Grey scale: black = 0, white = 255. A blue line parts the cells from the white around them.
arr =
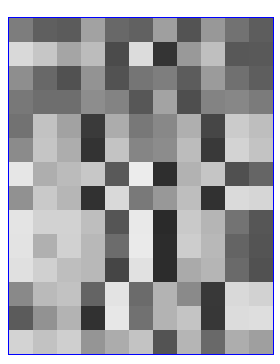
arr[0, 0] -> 125
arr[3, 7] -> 78
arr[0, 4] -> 104
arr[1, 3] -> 188
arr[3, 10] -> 123
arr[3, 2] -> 110
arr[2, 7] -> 92
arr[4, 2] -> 162
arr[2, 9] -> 112
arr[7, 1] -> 201
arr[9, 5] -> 234
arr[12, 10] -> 222
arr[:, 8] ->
[152, 191, 155, 131, 70, 57, 197, 49, 181, 184, 181, 56, 55, 105]
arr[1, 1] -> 198
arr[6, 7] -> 178
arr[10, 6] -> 44
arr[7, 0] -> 145
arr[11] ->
[137, 186, 194, 100, 227, 107, 179, 138, 56, 217, 210]
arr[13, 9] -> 173
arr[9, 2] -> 209
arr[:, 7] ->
[83, 153, 92, 78, 175, 188, 178, 190, 201, 205, 170, 138, 196, 181]
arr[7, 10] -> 214
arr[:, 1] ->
[95, 198, 104, 110, 194, 197, 174, 201, 210, 176, 208, 186, 146, 194]
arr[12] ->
[91, 146, 179, 49, 231, 113, 179, 196, 55, 220, 222]
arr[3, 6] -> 163
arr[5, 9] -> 211
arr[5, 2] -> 173
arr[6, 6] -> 46
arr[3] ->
[120, 110, 110, 141, 131, 87, 163, 78, 131, 135, 123]
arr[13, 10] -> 159
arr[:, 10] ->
[93, 89, 94, 123, 190, 195, 101, 214, 86, 84, 81, 210, 222, 159]
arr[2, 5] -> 117
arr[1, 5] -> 220
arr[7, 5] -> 121

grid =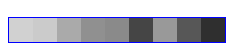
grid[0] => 209
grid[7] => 87
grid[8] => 47
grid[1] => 203

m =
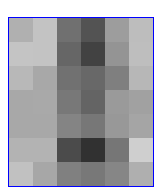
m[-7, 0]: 176
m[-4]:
[168, 169, 120, 100, 154, 161]
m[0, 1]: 195
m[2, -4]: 113
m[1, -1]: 190
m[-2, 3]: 49
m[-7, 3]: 83
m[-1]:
[193, 167, 128, 120, 134, 175]
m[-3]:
[168, 168, 132, 119, 152, 165]
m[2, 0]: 184

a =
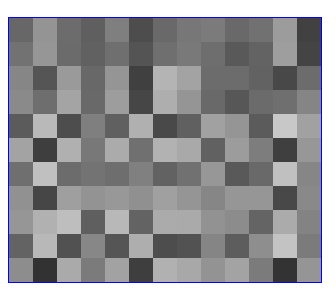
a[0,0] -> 103
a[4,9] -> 149
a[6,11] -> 192
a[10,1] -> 50
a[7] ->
[145, 70, 159, 147, 152, 144, 160, 149, 134, 150, 150, 72, 137]
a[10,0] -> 141
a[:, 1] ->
[148, 150, 85, 110, 185, 62, 192, 70, 177, 184, 50]
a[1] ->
[114, 150, 107, 97, 111, 84, 111, 121, 110, 89, 99, 158, 68]
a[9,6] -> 77
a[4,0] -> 91
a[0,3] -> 95
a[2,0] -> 134
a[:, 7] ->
[119, 121, 163, 149, 96, 169, 113, 149, 170, 82, 168]
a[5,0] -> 163
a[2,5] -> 64
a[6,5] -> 128
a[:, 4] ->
[127, 111, 149, 157, 96, 171, 110, 152, 184, 85, 162]
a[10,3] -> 123
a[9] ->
[99, 184, 81, 135, 85, 174, 77, 82, 133, 93, 142, 195, 123]
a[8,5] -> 99
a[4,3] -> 127
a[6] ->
[111, 192, 108, 115, 110, 128, 98, 113, 151, 89, 105, 192, 134]
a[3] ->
[138, 110, 164, 105, 157, 70, 174, 149, 105, 87, 107, 111, 133]
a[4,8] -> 161
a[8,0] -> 150
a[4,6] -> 73

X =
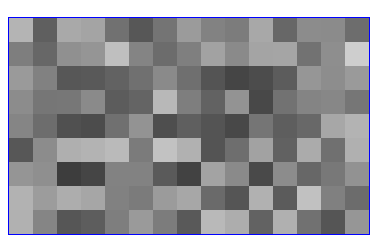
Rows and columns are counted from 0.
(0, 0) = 180
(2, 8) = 84
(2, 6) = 138
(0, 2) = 169
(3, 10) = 72
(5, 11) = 97
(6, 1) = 143
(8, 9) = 173
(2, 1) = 129
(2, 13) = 141
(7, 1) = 156
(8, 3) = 93
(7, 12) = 193
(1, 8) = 162
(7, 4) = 129
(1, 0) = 126
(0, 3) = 164
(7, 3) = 166
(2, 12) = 150
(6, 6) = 90
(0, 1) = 95
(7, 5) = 123
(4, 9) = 72
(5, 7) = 177
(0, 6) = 116
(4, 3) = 76
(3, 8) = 98
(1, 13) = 142
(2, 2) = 87
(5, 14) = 176
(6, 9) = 138
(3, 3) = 138
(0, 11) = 103
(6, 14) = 146
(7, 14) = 108
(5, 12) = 171
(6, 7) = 66
